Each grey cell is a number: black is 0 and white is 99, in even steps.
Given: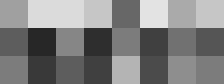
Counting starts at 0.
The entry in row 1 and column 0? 36
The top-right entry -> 77
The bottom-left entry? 48
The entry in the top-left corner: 62
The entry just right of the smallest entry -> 52
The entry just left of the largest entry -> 40

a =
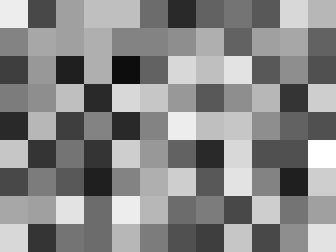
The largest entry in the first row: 92
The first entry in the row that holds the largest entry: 77
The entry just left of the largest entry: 31
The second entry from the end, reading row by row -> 55
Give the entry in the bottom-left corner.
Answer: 84
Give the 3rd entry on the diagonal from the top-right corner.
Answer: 34
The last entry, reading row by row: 88
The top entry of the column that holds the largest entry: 71
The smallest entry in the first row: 16
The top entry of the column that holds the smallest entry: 74
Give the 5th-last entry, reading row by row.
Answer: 24
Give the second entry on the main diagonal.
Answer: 65
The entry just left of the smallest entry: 68
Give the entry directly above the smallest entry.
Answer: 51
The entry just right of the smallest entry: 38
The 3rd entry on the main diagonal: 12
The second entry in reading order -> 28
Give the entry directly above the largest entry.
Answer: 31
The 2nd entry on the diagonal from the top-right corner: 65
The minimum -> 5
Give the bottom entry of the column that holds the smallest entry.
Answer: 71
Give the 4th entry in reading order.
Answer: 74

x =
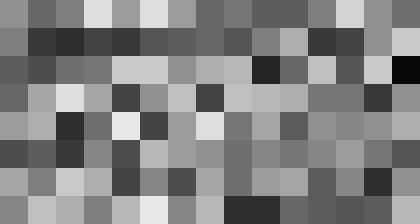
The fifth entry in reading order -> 60
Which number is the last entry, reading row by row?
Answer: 71
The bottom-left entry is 52
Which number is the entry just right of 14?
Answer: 40
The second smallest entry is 14
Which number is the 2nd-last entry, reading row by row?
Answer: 36
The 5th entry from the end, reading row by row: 40
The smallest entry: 3
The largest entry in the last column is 78
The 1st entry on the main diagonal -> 56
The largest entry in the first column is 64
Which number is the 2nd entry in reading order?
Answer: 40
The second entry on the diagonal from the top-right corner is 56
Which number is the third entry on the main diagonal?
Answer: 43
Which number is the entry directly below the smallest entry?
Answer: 56
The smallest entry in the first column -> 30
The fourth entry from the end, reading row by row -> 36
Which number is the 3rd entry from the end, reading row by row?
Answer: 33
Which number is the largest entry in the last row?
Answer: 90
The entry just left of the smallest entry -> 78
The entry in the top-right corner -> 43

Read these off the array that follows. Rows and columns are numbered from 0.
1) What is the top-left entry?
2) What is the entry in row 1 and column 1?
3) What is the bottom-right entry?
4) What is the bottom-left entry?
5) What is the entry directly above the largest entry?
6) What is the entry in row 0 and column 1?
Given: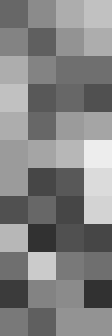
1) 40
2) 37
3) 57
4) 47
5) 64
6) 54

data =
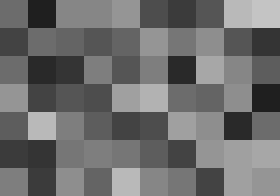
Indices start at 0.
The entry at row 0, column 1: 12
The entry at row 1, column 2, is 39
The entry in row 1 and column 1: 42
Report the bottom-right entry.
58
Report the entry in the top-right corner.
76
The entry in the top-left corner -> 42
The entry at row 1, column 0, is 26
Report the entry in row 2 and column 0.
42
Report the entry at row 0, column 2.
52
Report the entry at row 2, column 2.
20
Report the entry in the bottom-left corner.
49
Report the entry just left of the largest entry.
72

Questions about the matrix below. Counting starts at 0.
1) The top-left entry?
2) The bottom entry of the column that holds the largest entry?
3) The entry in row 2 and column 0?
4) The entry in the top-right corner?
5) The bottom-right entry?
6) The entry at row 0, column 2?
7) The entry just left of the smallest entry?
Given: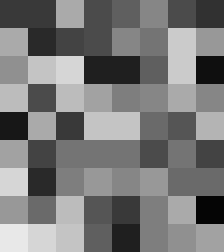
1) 22
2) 90
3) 56
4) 19
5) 63
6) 66
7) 66
